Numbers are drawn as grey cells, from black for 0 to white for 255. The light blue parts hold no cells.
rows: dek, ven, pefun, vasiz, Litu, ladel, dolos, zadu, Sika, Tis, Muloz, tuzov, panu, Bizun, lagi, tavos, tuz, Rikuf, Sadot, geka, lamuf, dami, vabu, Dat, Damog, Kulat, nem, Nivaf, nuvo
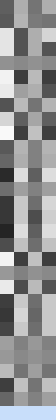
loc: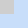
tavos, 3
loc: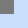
ven, 2
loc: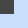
Dat, 0
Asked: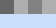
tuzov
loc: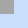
Sika, 2

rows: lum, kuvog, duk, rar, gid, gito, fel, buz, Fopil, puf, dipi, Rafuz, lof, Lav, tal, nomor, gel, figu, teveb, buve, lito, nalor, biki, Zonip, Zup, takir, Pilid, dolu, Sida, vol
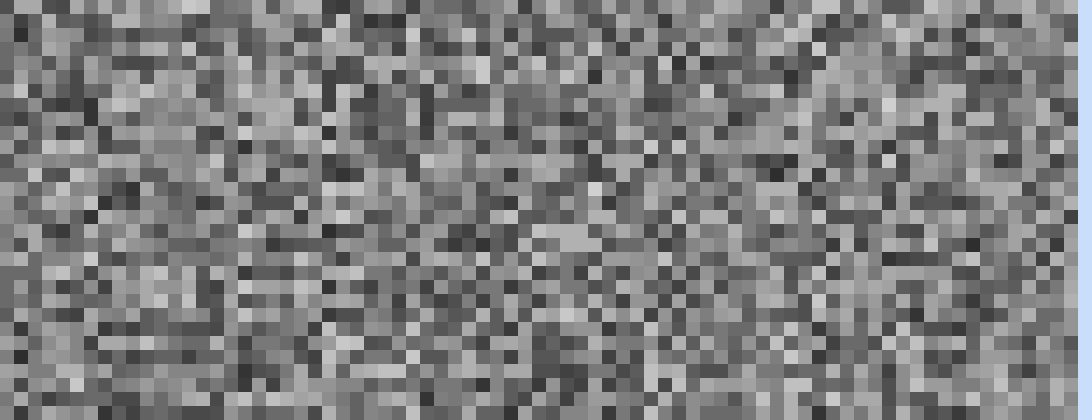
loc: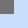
Zup, 30
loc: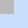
lof, 69

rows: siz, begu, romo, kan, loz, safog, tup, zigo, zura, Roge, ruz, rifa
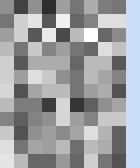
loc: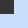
zigo, 5
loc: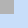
Roge, 7
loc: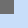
ruz, 5
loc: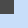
romo, 4
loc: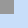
rifa, 4
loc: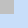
kan, 8

